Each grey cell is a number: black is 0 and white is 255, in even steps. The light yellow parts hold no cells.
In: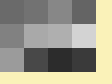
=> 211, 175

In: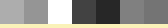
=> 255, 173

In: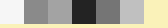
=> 246, 192

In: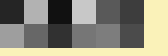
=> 200, 178

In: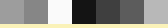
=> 250, 184

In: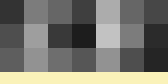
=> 194, 172
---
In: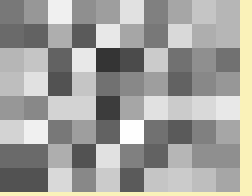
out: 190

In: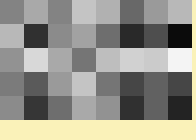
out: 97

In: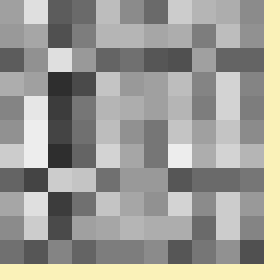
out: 145

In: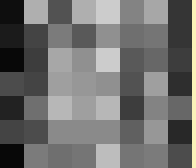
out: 123

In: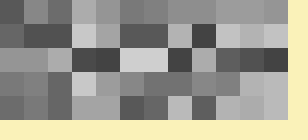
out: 172

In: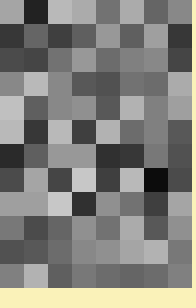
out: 108

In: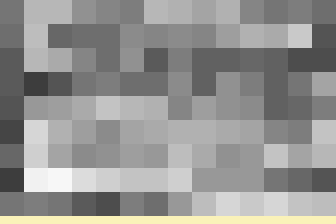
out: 195

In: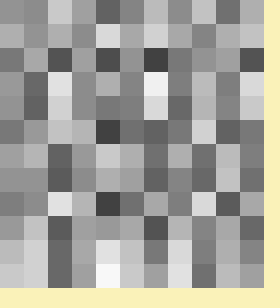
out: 187
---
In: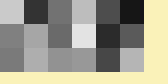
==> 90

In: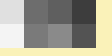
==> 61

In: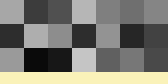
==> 66

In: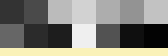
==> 194

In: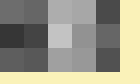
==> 102

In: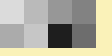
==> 130

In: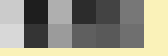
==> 119
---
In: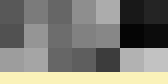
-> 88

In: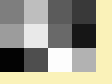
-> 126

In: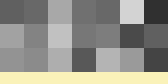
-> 96

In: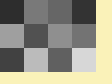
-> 45

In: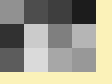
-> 145

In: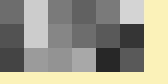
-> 109

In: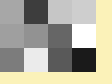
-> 167
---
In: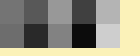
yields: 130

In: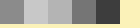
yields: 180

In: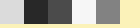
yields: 75

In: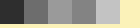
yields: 154

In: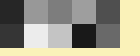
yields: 196

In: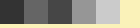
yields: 70

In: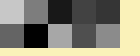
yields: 167

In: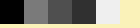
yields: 79
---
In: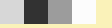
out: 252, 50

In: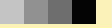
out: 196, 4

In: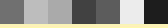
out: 236, 29

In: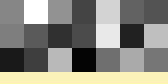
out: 255, 4

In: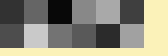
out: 201, 8

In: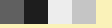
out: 237, 29
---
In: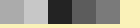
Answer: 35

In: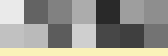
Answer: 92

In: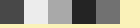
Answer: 169

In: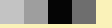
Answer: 5

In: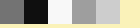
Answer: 248

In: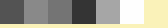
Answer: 116
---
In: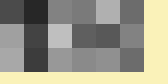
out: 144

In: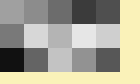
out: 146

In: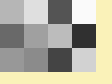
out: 68

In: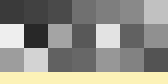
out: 131

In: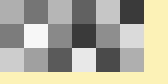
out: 73

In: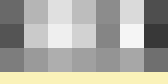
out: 167

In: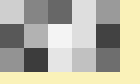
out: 193
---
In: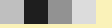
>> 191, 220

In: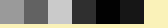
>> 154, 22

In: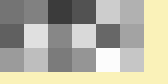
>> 116, 198

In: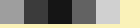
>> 158, 208

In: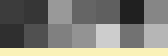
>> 60, 182

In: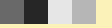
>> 105, 182

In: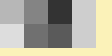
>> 183, 206

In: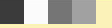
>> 59, 161

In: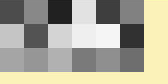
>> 76, 110

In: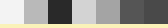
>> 243, 73
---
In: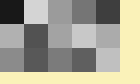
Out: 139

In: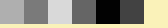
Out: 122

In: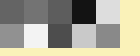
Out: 145

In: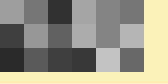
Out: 89

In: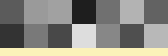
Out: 72

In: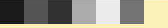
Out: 85

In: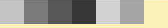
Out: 122

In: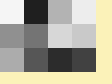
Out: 201

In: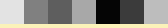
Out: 94

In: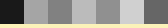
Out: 129
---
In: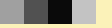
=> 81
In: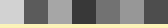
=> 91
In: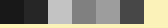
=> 38
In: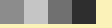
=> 197
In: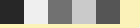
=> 239
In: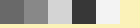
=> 136
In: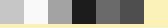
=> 249
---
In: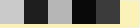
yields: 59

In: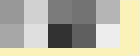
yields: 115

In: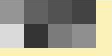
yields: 82

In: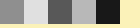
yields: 143

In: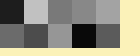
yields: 76

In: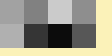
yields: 87

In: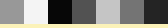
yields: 82
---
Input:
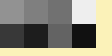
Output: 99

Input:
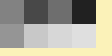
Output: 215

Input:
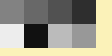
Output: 187

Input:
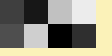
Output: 0

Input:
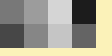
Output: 197

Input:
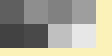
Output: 192

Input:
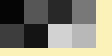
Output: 210

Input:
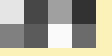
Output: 250

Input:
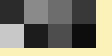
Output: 77

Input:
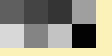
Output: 195
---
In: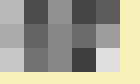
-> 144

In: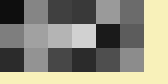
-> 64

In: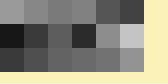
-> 122

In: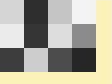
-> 197

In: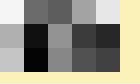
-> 93

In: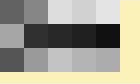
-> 221

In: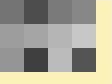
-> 122

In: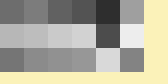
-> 97

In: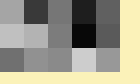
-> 118
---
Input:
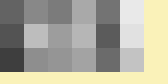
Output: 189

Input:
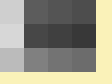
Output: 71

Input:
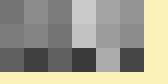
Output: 132

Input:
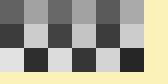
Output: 203

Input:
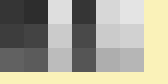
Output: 67

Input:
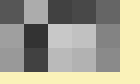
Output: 51
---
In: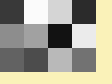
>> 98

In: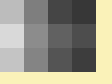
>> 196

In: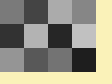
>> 149

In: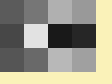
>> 85

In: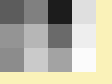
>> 140

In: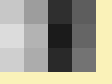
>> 207
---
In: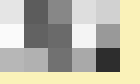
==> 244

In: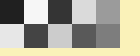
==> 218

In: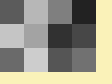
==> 49

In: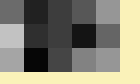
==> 20

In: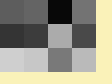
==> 171

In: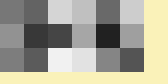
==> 33

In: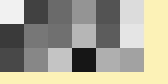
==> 91

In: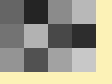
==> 72
